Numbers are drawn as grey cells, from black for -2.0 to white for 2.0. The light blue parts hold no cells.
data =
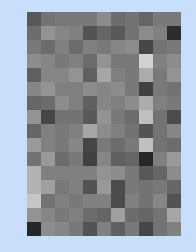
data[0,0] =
-0.6
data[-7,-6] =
-0.1
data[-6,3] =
-0.1
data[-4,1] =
0.5
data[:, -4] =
[-0.2, -0.2, 0.2, -0.1, -0.1, -0.1, 0.2, -0.3, -0.2, -0.1, -0.4, -0.1, -0.1, 0.0, -0.3, -0.1]
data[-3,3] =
-0.1
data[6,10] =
-0.1
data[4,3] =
0.3
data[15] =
[-1.4, 0.2, 0.1, -0.1, -0.7, 0.0, -0.5, -0.1, -0.9, -0.2, 0.0]
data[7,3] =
-0.2
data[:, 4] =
[-0.1, -0.7, 0.0, -0.3, -0.5, 0.2, -0.5, -0.6, 0.6, -0.9, -1.0, 0.0, -0.7, 0.0, -0.3, -0.7]
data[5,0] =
0.1
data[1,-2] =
0.0
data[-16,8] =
-0.4
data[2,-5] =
0.1
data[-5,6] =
0.2
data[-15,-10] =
0.3
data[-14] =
[-0.1, -0.3, 0.0, -0.3, 0.0, -0.1, 0.1, 0.2, -0.9, -0.2, -0.1]
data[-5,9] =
-0.4
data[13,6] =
-0.8
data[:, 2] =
[-0.1, 0.1, 0.0, -0.1, 0.1, 0.0, 0.2, -0.2, -0.1, -0.1, -0.3, 0.0, -0.1, 0.0, -0.1, 0.1]
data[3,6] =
-0.1
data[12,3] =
0.0
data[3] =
[0.2, 0.1, -0.1, 0.0, -0.3, 0.3, -0.1, -0.1, 1.3, 0.0, 0.2]
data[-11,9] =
-0.1
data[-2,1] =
0.1
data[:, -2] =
[-0.1, 0.0, -0.2, 0.0, -0.1, -0.1, 0.0, -0.2, -0.2, -0.2, 0.0, -0.4, -0.1, 0.1, -0.2, -0.2]

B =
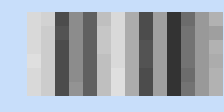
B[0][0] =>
1.4
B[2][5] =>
1.1
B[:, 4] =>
[-0.5, -0.5, -0.5, -0.5, -0.5, -0.5]
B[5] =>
[1.4, 1.2, -0.8, 0.3, -0.5, 1.0, 1.5, 0.7, -0.8, 0.5, -1.2, -0.2, 0.4, 0.8]
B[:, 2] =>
[-0.8, -0.7, -0.8, -0.8, -0.8, -0.8]
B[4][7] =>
0.7
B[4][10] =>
-1.2
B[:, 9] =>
[0.5, 0.5, 0.5, 0.5, 0.5, 0.5]
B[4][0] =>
1.4
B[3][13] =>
0.7
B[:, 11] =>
[-0.3, -0.2, -0.2, -0.2, -0.3, -0.2]
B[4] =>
[1.4, 1.2, -0.8, 0.2, -0.5, 1.0, 1.5, 0.7, -0.8, 0.5, -1.2, -0.3, 0.4, 0.8]
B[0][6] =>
1.4
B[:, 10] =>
[-1.2, -1.2, -1.2, -1.2, -1.2, -1.2]
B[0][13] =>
0.8
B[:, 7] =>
[0.7, 0.7, 0.7, 0.7, 0.7, 0.7]
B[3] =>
[1.5, 1.2, -0.8, 0.2, -0.5, 1.0, 1.4, 0.7, -0.7, 0.5, -1.2, -0.2, 0.4, 0.7]
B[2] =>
[1.4, 1.2, -0.8, 0.2, -0.5, 1.1, 1.4, 0.7, -0.7, 0.5, -1.2, -0.2, 0.4, 0.8]

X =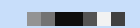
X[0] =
0.3
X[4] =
-0.7
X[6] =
-1.0

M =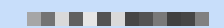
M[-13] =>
0.6
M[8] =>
-0.7
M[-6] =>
-0.9

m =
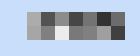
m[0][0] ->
0.7
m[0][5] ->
-1.2
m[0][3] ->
-0.9
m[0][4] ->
-0.2
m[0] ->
[0.7, -0.7, 0.2, -0.9, -0.2, -1.2, -0.3]

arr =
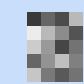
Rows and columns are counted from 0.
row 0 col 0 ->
-1.1
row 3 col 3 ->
0.0
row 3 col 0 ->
-0.4
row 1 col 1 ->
0.9
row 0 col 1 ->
-0.4
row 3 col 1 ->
0.3
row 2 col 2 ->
-0.9

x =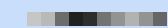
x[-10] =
1.1
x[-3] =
0.8
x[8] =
0.3
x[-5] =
-0.2

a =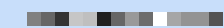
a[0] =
0.0
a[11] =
0.3
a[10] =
0.6
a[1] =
-0.4

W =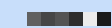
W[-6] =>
-0.5
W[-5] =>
-0.9
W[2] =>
-0.7

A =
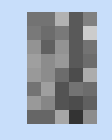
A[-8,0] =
-0.2
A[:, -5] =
[-0.2, -0.1, 0.3, 0.5, 0.4, -0.2, 0.4, -0.4]
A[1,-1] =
1.2
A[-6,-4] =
-0.5
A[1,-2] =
-0.6
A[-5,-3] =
0.4
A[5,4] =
-0.3
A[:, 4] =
[0.0, 1.2, -0.2, -0.3, 0.7, -0.3, -0.5, 0.2]
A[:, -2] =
[-0.6, -0.6, -0.6, -0.6, -0.8, -0.2, -0.8, -1.2]
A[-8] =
[-0.2, -0.2, 0.8, -0.6, 0.0]
